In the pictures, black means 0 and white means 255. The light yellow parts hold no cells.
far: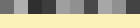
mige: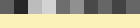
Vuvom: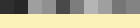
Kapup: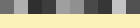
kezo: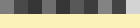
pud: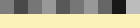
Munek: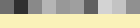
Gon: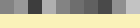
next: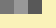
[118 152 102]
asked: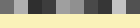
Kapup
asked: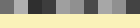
far

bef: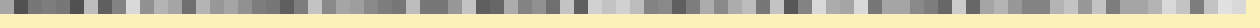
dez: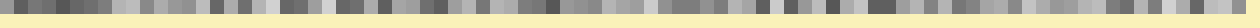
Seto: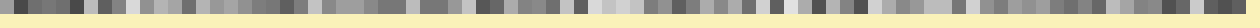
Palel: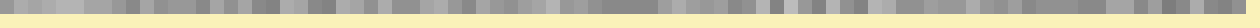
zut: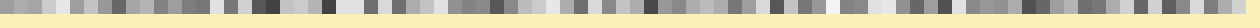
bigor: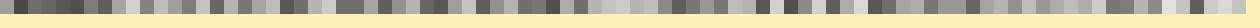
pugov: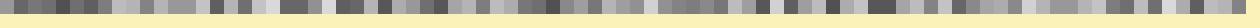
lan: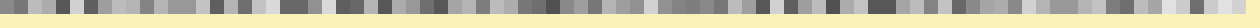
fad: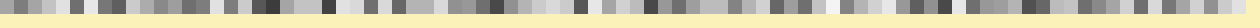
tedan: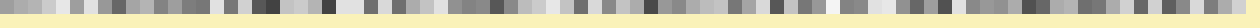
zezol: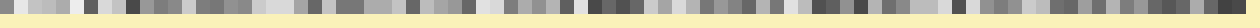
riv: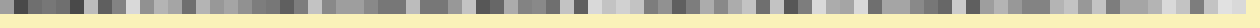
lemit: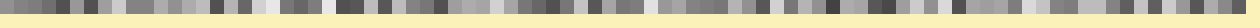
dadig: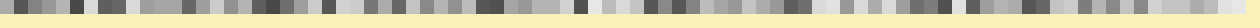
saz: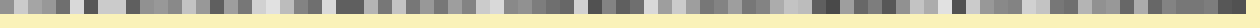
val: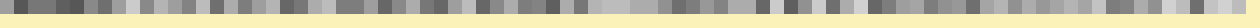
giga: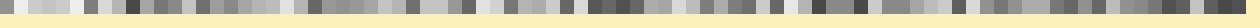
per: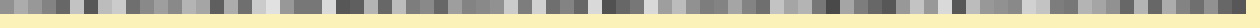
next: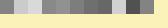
[ 95 111 217]
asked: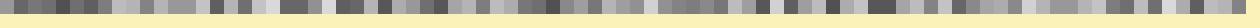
pugov
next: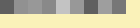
[209 225 188]
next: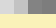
[188 188 131]
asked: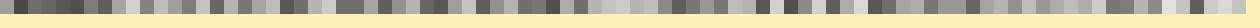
bigor

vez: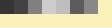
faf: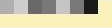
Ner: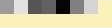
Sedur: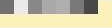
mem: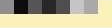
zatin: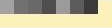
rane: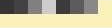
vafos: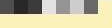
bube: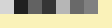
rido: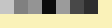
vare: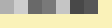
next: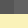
[  5 128 213]
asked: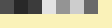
vafos
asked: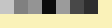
rido

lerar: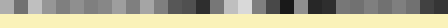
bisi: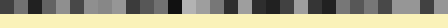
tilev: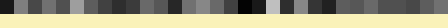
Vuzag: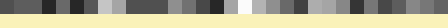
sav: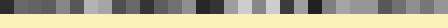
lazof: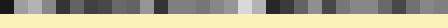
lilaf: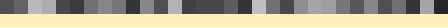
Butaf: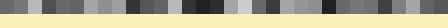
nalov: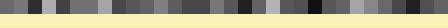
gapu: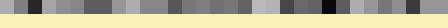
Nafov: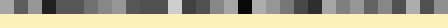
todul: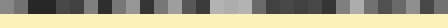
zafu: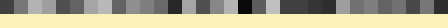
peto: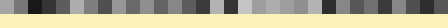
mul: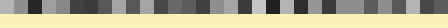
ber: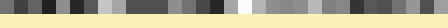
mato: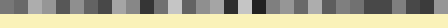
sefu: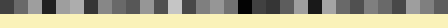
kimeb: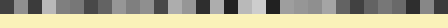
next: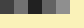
[ 72 143 135]
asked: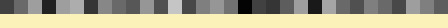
sefu
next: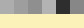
[ 87 113  59]
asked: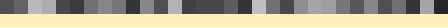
lilaf
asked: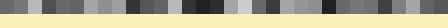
Butaf
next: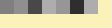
[ 33 185 205]

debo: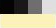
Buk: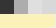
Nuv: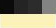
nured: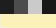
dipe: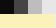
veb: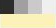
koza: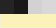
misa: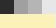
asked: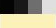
debo
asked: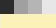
misa
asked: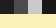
nured

